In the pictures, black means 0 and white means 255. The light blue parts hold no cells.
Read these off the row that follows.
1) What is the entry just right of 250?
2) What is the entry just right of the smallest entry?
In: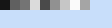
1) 165
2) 96

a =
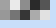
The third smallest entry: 85
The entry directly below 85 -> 225
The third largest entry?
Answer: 171

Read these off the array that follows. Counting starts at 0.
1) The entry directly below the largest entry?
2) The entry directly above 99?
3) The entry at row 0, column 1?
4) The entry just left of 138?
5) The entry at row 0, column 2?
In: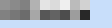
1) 77
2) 219
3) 138
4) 147
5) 129

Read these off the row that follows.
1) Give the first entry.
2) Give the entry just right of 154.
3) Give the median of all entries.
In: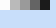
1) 252
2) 100
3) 154

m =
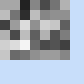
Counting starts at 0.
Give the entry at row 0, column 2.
34
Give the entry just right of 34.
134
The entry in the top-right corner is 178
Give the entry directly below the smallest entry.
45
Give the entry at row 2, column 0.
64
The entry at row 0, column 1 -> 167
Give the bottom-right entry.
134
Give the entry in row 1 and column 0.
189
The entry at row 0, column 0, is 167
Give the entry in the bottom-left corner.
198

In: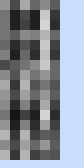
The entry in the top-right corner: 92
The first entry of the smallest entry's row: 116
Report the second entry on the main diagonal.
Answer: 32
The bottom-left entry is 180
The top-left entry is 149
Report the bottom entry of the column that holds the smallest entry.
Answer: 54
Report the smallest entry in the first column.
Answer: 74
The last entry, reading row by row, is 83
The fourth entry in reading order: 104
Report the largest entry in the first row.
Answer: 168
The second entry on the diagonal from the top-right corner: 200
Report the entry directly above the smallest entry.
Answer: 44
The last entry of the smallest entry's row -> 44
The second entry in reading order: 74
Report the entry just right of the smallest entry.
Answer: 64
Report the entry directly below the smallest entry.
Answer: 32
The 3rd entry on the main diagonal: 64
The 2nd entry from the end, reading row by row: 92

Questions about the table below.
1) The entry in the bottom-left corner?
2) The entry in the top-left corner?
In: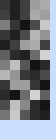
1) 116
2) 54

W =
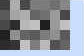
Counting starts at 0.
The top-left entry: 63
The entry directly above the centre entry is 100
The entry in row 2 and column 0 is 72
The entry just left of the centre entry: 184
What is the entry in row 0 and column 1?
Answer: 173
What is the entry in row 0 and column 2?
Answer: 72
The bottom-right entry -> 100
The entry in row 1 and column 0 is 90
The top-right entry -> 134
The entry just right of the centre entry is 32

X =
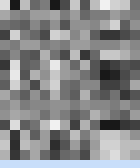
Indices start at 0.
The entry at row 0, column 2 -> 189
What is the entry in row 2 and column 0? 114
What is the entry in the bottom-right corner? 167
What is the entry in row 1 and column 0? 167
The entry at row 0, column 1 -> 24
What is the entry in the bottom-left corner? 177
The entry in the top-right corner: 114
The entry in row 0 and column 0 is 220
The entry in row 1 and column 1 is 135
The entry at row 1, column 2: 124

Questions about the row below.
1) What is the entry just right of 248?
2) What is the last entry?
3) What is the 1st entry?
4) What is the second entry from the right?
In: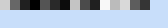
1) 187
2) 53
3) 207
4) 93

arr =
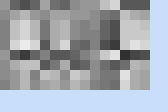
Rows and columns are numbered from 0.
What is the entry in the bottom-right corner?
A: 163
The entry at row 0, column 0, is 151
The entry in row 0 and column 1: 100
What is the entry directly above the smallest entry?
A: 201
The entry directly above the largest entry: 213
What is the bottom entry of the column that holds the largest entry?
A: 182
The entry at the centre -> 110
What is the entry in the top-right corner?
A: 88
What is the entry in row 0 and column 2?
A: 79
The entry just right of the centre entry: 100
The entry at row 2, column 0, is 129
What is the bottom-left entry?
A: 129
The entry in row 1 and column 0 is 140
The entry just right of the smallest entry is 70
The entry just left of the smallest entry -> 225
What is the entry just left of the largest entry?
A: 213
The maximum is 235
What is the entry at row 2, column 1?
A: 192
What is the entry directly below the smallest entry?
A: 110
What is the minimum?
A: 48
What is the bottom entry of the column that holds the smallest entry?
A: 213
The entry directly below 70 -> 182
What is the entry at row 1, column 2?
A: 182
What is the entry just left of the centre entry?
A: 213

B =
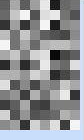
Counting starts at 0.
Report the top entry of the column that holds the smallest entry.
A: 30
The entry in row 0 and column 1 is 168
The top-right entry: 115
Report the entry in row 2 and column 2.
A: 51
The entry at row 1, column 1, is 198
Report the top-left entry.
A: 94
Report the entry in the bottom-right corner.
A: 244
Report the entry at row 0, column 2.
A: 94
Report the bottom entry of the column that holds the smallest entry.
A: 222
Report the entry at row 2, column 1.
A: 159
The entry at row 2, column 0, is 51
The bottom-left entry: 138
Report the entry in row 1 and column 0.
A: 105
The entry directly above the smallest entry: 189
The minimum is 10

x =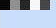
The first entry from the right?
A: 70
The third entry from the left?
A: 38
